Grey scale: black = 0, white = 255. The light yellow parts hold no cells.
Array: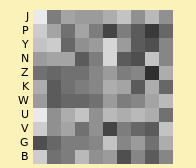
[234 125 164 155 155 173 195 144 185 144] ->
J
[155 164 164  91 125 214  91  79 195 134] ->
N
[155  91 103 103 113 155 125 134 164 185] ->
W

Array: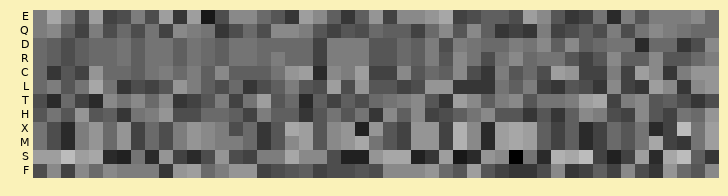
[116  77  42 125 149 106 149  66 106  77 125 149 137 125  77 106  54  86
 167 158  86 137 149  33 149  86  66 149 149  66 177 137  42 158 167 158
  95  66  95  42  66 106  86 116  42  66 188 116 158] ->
X
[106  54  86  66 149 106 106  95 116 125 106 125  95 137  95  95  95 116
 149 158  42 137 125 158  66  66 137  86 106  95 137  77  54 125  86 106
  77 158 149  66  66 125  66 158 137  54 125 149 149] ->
C

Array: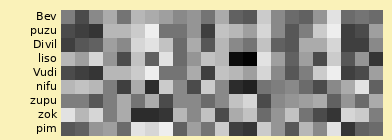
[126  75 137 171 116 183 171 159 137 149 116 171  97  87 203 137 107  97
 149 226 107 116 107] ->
Bev
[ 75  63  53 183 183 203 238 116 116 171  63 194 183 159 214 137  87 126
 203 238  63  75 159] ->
Vudi

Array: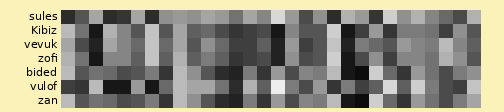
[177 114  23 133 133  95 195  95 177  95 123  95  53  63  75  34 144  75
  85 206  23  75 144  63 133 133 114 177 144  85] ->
zofi
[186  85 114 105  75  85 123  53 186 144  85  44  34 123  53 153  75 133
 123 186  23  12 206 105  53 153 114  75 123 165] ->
zan
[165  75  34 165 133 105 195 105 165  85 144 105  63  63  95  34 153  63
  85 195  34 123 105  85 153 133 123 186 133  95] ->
vevuk

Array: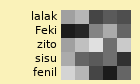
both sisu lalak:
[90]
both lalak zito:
[160]
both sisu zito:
[111]
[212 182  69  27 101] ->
fenil
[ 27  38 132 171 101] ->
Feki

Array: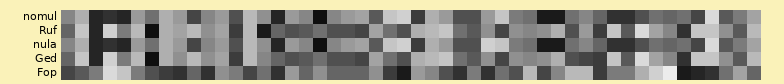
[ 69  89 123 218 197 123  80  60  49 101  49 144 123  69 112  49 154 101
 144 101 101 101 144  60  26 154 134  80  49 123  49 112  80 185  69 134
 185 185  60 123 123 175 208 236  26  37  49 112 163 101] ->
Fop
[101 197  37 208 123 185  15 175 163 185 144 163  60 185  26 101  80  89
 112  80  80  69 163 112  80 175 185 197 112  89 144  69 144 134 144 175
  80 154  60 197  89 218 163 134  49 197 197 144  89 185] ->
Ruf

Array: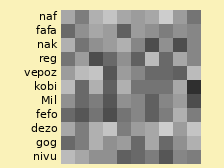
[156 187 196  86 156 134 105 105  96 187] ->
vepoz
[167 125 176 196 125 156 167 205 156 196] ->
dezo

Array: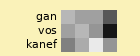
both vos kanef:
[149]
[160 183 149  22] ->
vos
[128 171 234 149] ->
kanef

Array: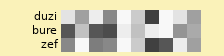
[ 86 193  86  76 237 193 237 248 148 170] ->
bure
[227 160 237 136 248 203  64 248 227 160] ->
duzi
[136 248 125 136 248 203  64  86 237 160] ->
zef

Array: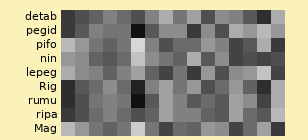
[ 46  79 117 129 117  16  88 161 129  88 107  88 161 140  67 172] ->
rumu
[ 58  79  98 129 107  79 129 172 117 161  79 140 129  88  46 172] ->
detab
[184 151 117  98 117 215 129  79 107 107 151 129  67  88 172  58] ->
pifo

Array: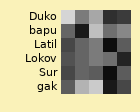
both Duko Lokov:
[123]
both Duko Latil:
[123]
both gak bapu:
[25]
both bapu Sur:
[101]
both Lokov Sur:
[101]
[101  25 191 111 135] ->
bapu

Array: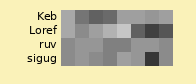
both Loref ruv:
[139]
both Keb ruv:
[150]
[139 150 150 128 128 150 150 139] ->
ruv
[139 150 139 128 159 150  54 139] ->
sigug
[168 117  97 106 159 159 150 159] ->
Keb

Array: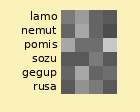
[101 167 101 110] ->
gegup
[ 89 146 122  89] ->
rusa
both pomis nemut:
[167]
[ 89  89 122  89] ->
sozu
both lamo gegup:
[101]

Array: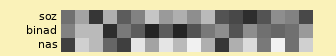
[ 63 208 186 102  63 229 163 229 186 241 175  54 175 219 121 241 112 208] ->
nas
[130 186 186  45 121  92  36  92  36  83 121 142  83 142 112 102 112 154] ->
binad
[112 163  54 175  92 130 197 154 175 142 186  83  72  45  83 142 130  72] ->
soz

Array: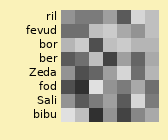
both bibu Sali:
[147]
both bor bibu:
[191]
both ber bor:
[191]

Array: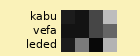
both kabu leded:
[28]
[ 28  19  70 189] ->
kabu

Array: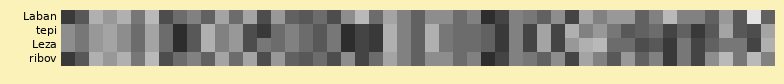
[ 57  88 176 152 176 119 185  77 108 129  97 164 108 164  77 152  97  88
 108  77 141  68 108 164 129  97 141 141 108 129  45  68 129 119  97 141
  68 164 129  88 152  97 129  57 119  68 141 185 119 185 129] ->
ribov
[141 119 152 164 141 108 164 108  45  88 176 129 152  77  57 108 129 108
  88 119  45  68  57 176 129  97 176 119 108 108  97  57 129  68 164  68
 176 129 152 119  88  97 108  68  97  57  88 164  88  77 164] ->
tepi
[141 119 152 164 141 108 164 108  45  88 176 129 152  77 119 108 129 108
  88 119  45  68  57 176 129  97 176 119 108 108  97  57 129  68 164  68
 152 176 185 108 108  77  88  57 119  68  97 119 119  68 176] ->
Leza
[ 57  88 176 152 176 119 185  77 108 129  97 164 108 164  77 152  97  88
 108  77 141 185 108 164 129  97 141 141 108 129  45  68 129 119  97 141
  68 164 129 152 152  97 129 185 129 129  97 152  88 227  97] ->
Laban

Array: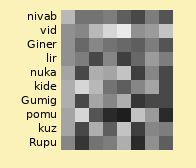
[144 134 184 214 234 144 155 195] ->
vid
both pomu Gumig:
[164]
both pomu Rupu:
[42]
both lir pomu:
[155]
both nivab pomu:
[84]

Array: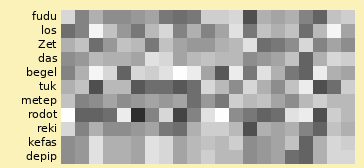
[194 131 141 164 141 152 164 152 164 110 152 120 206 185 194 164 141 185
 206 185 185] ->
metep
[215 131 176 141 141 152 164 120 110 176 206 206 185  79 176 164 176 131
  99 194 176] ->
reki
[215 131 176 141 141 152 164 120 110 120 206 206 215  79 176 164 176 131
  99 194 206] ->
fudu
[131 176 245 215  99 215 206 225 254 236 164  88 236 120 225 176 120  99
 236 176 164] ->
begel
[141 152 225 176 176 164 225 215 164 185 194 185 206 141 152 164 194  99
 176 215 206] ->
kefas

